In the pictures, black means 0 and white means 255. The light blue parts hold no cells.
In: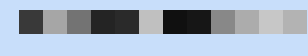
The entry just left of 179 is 199
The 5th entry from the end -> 22
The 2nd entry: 166
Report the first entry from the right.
179

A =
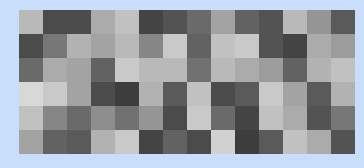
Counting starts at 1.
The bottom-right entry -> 83
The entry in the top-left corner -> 185
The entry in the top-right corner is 90
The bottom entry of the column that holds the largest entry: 163
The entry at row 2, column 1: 75
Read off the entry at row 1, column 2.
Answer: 75
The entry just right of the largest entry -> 201
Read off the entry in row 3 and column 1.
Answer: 106
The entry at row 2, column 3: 178
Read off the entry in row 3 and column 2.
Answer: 171
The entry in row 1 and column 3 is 75

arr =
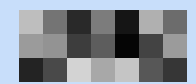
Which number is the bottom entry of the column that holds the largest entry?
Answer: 211
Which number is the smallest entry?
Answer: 5
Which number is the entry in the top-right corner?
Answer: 108
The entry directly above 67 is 176
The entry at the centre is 93
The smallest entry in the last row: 35

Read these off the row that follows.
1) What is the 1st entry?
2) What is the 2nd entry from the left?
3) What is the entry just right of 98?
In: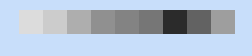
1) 220
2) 204
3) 158

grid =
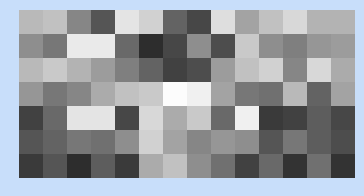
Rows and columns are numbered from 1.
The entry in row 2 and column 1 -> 142
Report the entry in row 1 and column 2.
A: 193
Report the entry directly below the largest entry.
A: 171
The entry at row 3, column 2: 201
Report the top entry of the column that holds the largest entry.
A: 99
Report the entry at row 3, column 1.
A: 185
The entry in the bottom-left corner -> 58
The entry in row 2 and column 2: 119
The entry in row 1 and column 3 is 134
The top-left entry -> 185
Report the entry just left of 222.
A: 71
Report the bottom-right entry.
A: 51
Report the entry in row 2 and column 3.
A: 234
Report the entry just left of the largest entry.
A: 201

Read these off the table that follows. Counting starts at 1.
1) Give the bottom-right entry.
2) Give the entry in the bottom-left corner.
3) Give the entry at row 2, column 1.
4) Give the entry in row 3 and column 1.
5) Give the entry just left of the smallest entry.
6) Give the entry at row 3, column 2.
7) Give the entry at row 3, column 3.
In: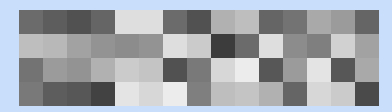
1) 74
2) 121
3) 190
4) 115
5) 203
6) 155
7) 147

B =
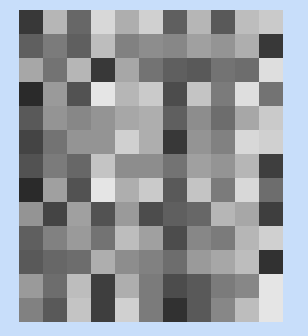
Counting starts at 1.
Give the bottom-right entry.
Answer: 229
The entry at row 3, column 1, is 167
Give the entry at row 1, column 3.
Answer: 103
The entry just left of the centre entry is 141
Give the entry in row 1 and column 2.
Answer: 182
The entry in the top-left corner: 56
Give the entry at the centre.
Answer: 141
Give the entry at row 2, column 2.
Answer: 123
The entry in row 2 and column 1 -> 95
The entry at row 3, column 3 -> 182
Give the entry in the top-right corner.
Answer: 202
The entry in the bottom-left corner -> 129
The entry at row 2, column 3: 95
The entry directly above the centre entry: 174
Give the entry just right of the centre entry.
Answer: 115

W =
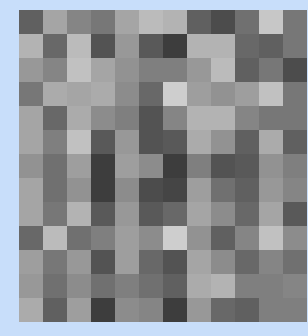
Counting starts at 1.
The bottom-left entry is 171
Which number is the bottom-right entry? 127
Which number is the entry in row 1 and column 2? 165
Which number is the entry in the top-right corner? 119
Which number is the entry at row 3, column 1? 152
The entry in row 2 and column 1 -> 179
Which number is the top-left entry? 96
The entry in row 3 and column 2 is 133
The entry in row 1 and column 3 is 133
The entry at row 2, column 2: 104
